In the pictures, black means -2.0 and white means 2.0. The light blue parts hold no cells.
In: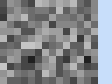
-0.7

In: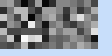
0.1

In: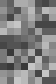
-0.9

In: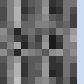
-0.2

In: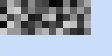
-0.2

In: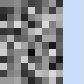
0.4

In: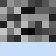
-0.7

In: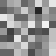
0.4

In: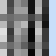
0.7
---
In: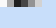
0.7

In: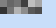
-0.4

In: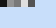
0.3

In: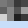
-0.3

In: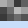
0.3

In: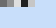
0.3

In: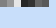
0.4

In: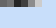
-0.2

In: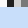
-1.5
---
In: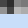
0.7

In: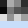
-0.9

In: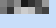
-1.0

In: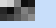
-0.4

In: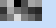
-1.4

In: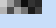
-1.0

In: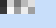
0.5
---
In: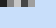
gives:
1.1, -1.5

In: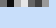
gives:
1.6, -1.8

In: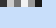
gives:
1.8, -1.6

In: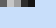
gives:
1.1, -1.7

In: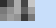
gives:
1.1, -1.3

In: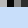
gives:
0.9, -1.9

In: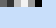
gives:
1.8, -2.0

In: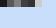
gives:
1.2, -1.6
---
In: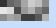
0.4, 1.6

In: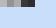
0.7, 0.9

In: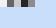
1.2, 1.8

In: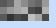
0.8, 1.0

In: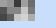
0.1, 1.3

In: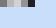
1.3, 1.3
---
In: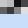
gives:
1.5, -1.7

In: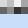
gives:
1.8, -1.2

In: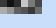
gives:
1.1, -1.7

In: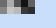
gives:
1.1, -1.7

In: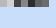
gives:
1.3, -1.3

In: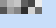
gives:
1.7, -1.3

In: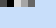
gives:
1.4, -2.0

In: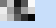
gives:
1.9, -1.9

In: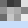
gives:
1.7, -1.1
